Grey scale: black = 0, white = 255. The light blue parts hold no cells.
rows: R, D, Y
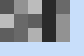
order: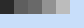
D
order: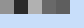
Y

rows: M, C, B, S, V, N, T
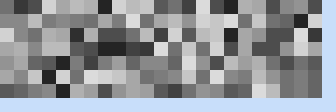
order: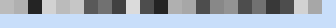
M
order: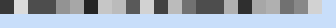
B
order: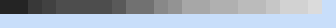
M
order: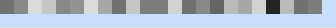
C
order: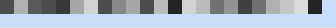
M
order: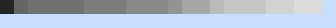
N
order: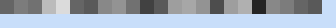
T

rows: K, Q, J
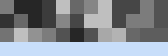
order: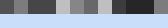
K
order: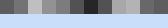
J
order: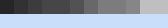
Q

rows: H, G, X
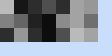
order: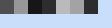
H
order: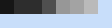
H
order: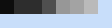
X
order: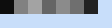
G
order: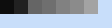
G

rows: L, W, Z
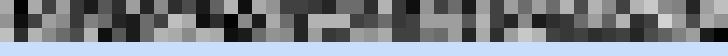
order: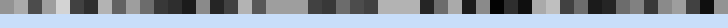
W
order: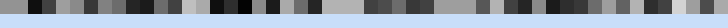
W
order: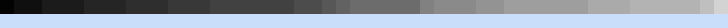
W
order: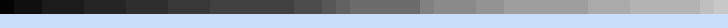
L
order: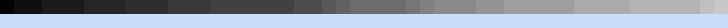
Z
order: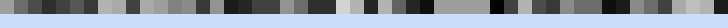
W

